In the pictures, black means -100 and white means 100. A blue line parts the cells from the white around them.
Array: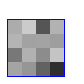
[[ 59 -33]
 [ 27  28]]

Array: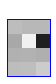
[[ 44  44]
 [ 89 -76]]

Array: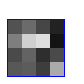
[[-16 -45]
 [ 63  74]]

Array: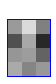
[[ 72   0]
 [ 32 -69]]

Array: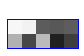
[[ 90 -28]
 [-44  47]]

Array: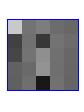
[[-10  -2]
 [-11 -56]]

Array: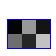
[[ 19 -84]
 [-70  52]]

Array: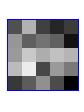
[[ 40 -50]
 [-25 -10]]
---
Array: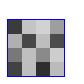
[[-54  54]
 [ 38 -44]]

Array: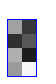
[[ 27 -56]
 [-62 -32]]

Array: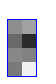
[[ 11  26]
 [-18 -66]]

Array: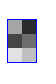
[[ 30 -67]
 [-46 -14]]

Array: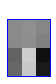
[[ 9 12]
 [ 8 11]]

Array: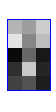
[[41 24]
 [78  6]]

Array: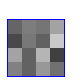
[[-21  -2]
 [-43  -6]]

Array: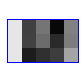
[[ 80 -50]
 [ 80 -49]]

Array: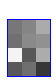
[[ -7   4]
 [-12   8]]
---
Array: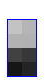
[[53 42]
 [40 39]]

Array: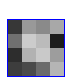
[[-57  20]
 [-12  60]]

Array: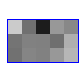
[[ 59 -12]
 [ -9   1]]

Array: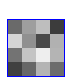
[[-17  24]
 [ 67  13]]

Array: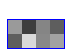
[[ 21 -52]
 [-26  70]]

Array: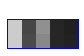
[[ 60 -45]
 [ 60 -42]]

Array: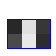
[[-69  75]
 [-42  83]]
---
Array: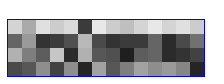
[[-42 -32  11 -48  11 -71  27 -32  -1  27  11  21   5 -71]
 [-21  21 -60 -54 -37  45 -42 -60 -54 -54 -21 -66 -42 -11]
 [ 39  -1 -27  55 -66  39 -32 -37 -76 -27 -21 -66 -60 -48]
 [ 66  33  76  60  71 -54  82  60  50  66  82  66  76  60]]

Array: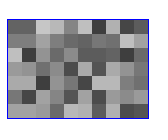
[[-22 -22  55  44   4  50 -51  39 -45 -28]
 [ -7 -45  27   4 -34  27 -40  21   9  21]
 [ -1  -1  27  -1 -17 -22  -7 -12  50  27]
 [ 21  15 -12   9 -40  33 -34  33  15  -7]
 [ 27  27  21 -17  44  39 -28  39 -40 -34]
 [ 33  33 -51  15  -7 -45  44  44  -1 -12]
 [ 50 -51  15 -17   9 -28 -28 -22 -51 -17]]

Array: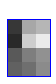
[[-68  61  84]
 [-57  31  43]
 [-30  -1  14]
 [-24 -13   9]]

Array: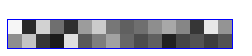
[[ 11  54 -58 -79  76 -30  -1  27 -19 -40 -25 -74 -46 -35 -52 -35]
 [ 93 -68  65 -13 -63  22  59  -7 -25 -13  11  32   5 -58  82  16]]

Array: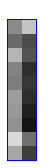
[[-17 -41]
 [ -2 -58]
 [  3 -64]
 [  9  53]
 [ 14 -85]
 [ 19 -75]
 [ 24 -64]
 [ 30 -52]
 [ 42 -35]
 [ 70 -12]]

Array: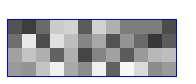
[[-35 -52 -18  60  65 -29  65  38  -2  -2  -2 -40]
 [-13  82 -40  76  49   4  32 -35  16 -18 -57 -29]
 [ 21  16  54  88  32  10  88 -24  94  71  10  21]
 [ 27  54  38 -24  38 -46   4  27 -29  21  44  49]]

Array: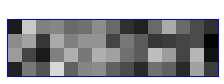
[[-80  58   0   5 -18 -12  10 -18 -63 -74 -18  33 -18 -41 -63]
 [-74  -6 -35  69 -24   5  10 -24 -41 -68 -12 -24 -68  27 -53]
 [ 10  27 -58  33   0  16  16 -47  -6 -29 -58 -53 -47 -41 -97]
 [ 22 -47 -80   0  38  -6  38  27 -12 -29  48  22 -47  43 -86]]

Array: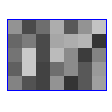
[[-25  58 -48 -14   9 -31  20]
 [-19  -3 -42  30  36  42 -59]
 [ -9  58 -42  47   9 -53   3]
 [  3 -36 -48  15 -59 -31  25]
 [ 15 -42 -14  36 -31  15  53]]

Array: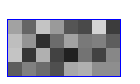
[[-27   0 -15 -38  32  38  11  11]
 [ 27 -21  54  21 -33 -43  66 -53]
 [ 49  16 -63 -15  27  -5   0 -27]
 [ 54 -58  38 -48 -74 -10 -48   6]]
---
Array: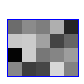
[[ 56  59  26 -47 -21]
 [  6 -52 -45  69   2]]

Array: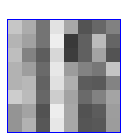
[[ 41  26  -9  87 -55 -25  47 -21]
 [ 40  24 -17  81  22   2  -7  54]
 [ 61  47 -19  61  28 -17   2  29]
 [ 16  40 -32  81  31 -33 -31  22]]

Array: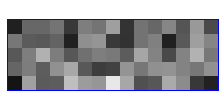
[[ -7 -29 -31 -22 -74  12  17 -55 -61 -10   0 -75 -30  25   4]
 [-21  -2 -27  14  32 -31 -52 -48  16  -7  13  15   3  -7  14]]

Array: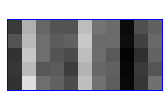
[[-35  46 -14 -29 -24  58 -16 -16 -89 -49 -18]
 [-58  46 -32 -29 -52  41 -19 -24 -95 -55 -33]]

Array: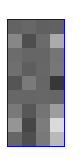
[[  6 -39 -16  34]
 [-13 -26 -19  -7]
 [-19 -20 -19 -20]
 [ 17 -45  -3  71]]

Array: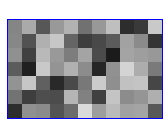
[[  6 -36  38  56 -21 -51 -43 -29  27   9 -59]
 [-28 -75  58  16  39  10 -70  14  66  36  -4]
 [-10 -51 -39 -40  42   1 -50  54  10  17  37]]

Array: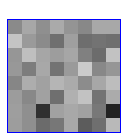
[[ 54  21   9 -13  25 -14 -10 -13]
 [ 19  -2  32 -10  21  59   7  18]
 [ 22   7  26 -13  38  52 -10  34]
 [ 23  12 -16  -7  32 -28 -13  45]]

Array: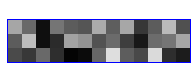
[[-28  48 -88 -66  27  15 -36 -16 -51 -81 -15  -8  30]]
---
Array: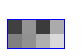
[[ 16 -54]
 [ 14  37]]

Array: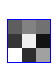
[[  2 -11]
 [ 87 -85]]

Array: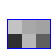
[[ 32  27]
 [ 44 -25]]

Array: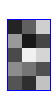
[[-25  62]
 [-81 -45]]

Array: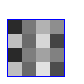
[[ -5  40]
 [-16  69]]

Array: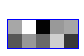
[[100 -98]
 [ 19 -18]]

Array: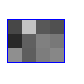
[[ 53 -31]
 [-25   0]]
